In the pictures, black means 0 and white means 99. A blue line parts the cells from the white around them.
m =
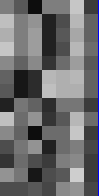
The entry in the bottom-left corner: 30
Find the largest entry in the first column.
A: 77
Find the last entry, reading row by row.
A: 27
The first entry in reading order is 49
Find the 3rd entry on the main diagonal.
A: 61
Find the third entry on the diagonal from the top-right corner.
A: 34
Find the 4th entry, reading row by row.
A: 49
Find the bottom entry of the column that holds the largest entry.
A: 57
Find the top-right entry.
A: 23
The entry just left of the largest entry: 34
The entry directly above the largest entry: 53
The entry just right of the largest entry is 23
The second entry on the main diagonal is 49
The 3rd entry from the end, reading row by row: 53
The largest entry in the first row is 77
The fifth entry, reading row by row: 49
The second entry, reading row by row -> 34
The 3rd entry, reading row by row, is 5

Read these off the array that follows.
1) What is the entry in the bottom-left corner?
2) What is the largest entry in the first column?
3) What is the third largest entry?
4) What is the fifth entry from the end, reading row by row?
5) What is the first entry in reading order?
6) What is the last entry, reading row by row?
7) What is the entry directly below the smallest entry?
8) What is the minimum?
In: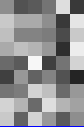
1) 78
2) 82
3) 89
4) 38
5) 55
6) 55
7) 59
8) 14

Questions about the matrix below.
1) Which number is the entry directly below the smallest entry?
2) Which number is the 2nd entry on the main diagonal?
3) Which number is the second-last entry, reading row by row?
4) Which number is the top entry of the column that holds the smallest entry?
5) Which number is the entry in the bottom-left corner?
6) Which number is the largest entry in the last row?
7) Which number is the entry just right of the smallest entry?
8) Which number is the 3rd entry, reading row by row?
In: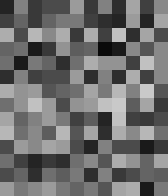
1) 57
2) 39
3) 10
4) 50
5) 60
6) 67
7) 10
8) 22

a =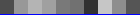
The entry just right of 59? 70
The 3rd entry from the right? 77

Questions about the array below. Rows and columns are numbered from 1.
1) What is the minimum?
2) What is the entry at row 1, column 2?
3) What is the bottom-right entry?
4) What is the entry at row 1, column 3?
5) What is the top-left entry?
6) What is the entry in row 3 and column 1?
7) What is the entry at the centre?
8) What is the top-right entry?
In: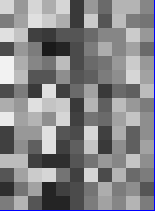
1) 10
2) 59
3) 48
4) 83
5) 83
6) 87
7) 22
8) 52

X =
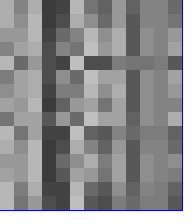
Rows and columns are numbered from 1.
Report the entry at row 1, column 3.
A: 67
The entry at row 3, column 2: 59
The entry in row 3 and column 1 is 59
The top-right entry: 41
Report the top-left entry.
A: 67
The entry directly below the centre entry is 74
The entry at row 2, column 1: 67
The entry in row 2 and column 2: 55
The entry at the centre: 63
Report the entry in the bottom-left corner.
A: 71
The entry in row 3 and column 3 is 71
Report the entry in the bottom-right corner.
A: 34
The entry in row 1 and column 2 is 51
